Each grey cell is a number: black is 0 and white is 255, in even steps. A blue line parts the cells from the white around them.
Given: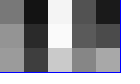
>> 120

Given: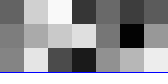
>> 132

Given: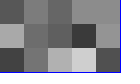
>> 116

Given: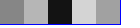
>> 161

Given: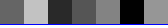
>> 101

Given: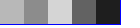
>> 140

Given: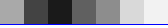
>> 141
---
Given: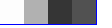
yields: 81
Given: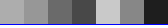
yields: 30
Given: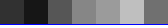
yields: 112
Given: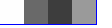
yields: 154
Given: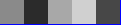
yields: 71
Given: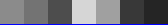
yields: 37
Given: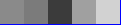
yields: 210
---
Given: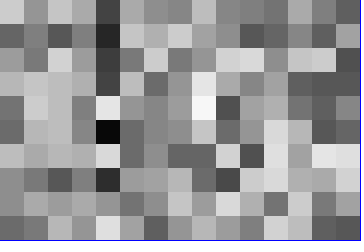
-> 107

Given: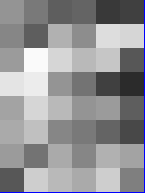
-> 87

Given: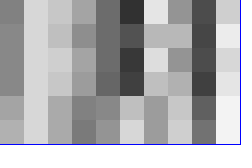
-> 177

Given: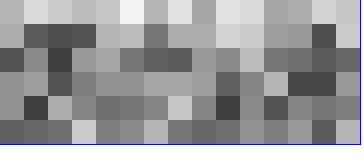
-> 96

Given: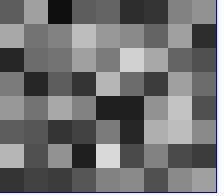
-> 52

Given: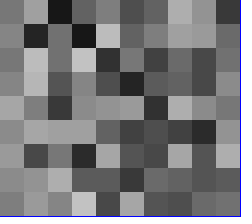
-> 126

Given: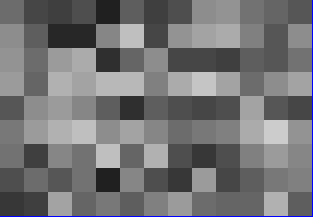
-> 55

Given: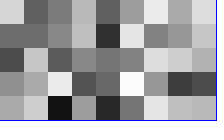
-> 171

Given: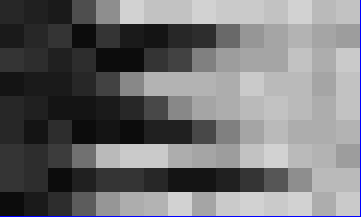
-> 12
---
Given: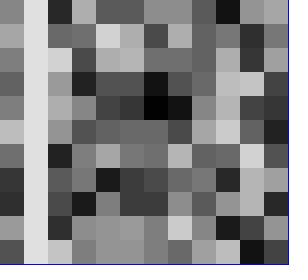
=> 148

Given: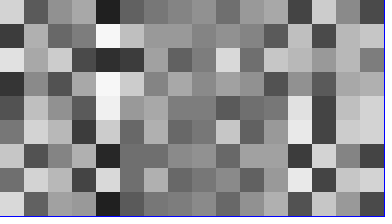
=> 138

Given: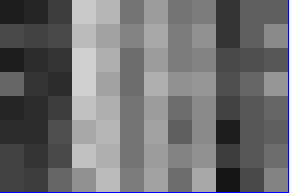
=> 95

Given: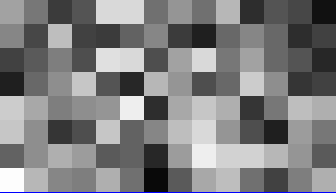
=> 71

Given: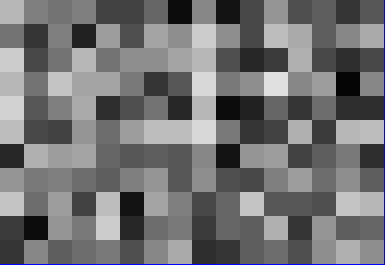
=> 53
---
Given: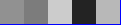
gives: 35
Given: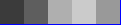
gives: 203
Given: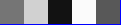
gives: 251
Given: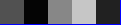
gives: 198
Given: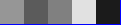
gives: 225
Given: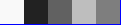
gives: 190
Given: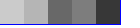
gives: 125
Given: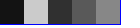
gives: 89
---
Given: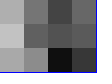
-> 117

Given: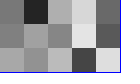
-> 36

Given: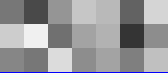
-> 73

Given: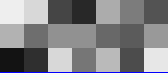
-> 216

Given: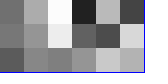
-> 172

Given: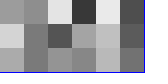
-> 142

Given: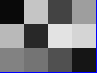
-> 197
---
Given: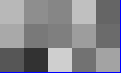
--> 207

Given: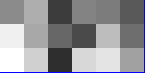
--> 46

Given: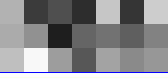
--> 157

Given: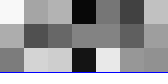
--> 206

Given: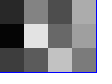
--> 194

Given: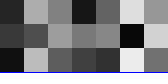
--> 93

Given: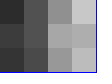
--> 152
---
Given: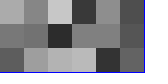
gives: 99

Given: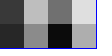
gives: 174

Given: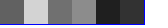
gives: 50

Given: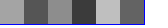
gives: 99

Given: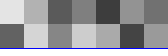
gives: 154

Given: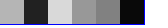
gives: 9

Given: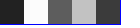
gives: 59

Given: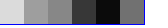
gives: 113
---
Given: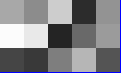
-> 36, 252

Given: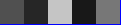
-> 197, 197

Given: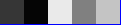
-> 234, 234

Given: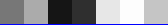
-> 47, 253

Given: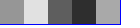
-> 94, 225

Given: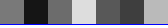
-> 221, 221

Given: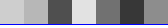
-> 226, 226

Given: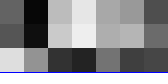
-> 238, 238

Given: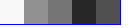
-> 117, 248

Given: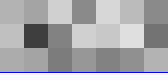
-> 208, 222
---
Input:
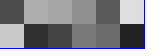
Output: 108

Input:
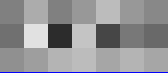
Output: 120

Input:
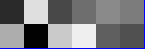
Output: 95

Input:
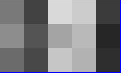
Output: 185

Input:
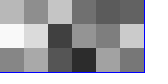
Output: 126

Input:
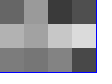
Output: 199
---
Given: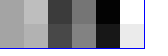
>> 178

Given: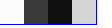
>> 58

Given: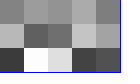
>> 253

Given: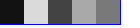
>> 218

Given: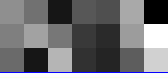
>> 22

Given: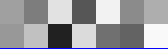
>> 193

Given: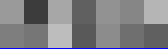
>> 118
